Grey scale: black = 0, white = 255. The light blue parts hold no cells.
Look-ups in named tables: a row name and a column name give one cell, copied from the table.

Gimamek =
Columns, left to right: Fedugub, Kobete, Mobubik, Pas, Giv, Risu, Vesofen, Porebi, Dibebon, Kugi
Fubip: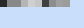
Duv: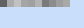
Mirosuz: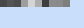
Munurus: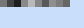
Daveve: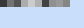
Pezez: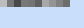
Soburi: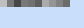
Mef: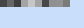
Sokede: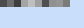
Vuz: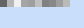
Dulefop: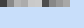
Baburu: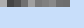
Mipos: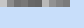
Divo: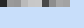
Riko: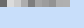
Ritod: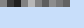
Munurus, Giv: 185
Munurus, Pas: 137
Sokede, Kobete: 109
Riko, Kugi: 176
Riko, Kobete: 219
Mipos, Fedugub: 198
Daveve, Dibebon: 153
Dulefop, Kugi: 168
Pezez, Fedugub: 189
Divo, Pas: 186
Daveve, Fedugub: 56
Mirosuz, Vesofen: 61
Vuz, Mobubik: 240
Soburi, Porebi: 149

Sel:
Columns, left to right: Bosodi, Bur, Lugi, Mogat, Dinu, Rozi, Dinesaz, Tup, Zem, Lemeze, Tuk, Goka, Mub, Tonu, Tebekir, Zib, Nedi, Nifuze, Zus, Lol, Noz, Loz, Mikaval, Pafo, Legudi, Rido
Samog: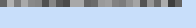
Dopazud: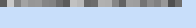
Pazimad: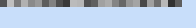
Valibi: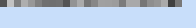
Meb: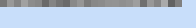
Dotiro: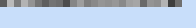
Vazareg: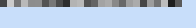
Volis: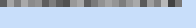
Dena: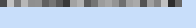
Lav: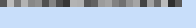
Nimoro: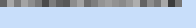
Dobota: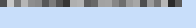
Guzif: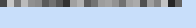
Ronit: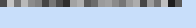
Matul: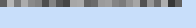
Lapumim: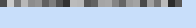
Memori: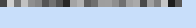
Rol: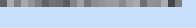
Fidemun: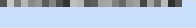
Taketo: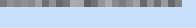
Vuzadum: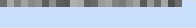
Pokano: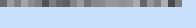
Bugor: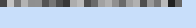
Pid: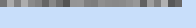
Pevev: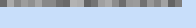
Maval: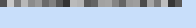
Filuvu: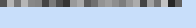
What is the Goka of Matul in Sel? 170
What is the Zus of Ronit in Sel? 156
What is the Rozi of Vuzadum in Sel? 145
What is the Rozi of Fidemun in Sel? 150
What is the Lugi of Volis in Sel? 126
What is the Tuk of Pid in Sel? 149
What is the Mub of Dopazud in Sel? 104
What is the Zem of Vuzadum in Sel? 93
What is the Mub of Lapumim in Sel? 87
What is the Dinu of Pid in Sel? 138
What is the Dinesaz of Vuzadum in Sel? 94
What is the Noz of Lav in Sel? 67
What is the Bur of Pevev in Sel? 171
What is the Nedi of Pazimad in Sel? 132
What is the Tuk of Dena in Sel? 163
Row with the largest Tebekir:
Dopazud

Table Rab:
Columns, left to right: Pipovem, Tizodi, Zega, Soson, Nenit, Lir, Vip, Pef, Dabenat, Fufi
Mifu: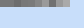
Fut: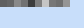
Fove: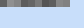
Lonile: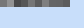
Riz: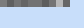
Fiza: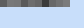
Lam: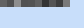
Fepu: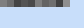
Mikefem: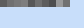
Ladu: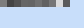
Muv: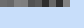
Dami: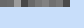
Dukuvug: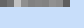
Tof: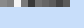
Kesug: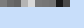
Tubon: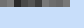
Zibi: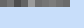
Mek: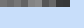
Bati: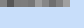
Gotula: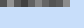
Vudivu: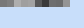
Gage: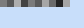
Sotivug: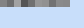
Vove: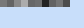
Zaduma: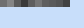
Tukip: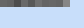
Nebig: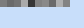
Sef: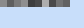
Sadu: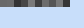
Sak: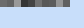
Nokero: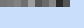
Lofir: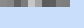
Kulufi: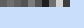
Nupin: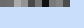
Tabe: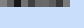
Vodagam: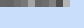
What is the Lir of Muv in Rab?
90
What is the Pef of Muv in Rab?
103
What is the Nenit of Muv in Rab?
82
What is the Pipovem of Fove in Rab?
98
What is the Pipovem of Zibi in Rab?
103
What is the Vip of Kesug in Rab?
118
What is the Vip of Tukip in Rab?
100
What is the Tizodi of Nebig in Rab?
106
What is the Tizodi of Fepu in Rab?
109
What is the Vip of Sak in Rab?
88
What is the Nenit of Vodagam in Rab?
165
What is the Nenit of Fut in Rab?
61
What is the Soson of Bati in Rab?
125
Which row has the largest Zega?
Tof

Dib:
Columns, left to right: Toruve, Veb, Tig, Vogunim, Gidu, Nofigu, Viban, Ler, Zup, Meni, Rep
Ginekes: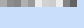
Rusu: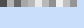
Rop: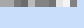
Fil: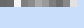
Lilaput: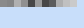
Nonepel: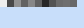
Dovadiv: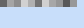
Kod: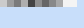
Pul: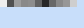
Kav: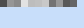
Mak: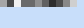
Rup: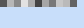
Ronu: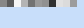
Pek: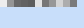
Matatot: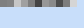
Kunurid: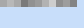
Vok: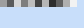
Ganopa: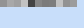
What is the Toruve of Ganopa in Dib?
147
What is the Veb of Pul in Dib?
81
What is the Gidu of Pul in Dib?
141
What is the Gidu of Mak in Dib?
106
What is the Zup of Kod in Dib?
168
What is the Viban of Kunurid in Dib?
178
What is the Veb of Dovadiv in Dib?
165
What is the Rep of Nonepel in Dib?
103
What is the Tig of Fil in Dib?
245
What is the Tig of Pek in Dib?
104
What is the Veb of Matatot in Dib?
131
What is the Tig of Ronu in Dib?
246
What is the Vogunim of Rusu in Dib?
167
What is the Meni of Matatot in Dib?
125
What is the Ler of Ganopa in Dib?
125
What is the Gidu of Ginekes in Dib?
154
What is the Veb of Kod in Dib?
157
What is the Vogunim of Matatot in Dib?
160
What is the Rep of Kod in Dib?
244
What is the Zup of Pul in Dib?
137

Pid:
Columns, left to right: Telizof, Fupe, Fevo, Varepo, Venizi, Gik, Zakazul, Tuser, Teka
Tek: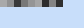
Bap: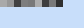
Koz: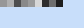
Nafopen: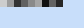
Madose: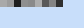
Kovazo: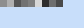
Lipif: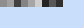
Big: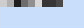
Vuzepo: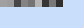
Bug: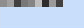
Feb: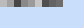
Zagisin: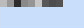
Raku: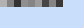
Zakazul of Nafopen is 17
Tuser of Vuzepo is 121
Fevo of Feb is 71
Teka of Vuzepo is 47
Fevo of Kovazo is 85
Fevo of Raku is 51
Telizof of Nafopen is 205
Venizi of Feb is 155
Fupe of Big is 176
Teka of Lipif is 47
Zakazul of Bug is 44
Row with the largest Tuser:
Bug

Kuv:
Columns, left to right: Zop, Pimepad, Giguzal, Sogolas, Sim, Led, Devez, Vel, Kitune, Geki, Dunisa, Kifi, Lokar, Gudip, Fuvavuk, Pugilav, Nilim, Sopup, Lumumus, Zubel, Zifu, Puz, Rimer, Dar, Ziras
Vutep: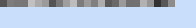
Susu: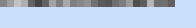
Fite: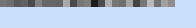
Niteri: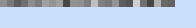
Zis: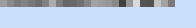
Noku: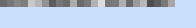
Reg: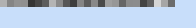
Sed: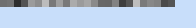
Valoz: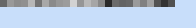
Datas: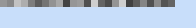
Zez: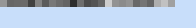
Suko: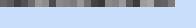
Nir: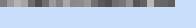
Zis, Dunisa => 105
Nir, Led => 78
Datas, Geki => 67
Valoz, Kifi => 150
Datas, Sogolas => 173
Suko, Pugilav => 136
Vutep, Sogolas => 119
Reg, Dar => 166
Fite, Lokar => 126
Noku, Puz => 77
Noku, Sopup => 174
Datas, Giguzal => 194
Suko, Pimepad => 92
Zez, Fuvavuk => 101
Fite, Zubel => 68
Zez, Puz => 101
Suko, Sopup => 153
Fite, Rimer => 114

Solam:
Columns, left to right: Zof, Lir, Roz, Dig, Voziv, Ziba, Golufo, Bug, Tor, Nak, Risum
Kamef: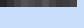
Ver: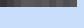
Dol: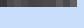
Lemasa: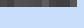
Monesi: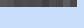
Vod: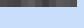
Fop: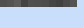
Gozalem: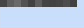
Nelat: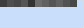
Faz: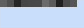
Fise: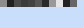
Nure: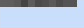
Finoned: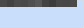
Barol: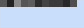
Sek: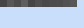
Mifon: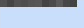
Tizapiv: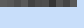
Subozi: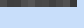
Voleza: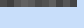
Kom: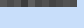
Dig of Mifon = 78
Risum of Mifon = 66
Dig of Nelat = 85
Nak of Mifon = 72
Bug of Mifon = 75
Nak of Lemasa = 65
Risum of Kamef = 70
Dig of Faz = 69
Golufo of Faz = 107
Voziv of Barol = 93
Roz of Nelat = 71
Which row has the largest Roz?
Barol

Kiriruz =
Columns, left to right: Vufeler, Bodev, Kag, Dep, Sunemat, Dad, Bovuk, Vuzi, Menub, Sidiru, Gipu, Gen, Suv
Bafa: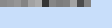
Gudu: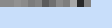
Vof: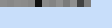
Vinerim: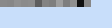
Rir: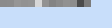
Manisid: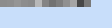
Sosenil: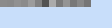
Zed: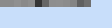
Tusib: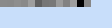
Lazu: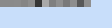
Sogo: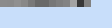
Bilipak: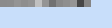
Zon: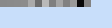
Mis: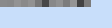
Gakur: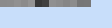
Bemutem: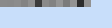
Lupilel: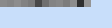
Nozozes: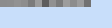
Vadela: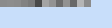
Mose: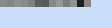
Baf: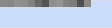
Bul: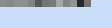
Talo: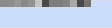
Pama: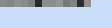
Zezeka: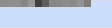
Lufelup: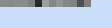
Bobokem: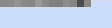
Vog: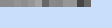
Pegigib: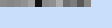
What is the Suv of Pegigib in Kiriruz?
134
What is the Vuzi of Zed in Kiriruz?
142
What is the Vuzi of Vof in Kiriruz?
132
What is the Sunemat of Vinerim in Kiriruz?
141
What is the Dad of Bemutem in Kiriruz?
59
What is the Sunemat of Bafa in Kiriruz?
162
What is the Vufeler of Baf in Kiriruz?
137
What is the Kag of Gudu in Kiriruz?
146
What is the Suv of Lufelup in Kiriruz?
125
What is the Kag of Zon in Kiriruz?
139
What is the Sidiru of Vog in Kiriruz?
151
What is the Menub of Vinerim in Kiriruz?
158
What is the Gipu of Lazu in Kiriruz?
142
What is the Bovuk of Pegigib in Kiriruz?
137
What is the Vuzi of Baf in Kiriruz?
143

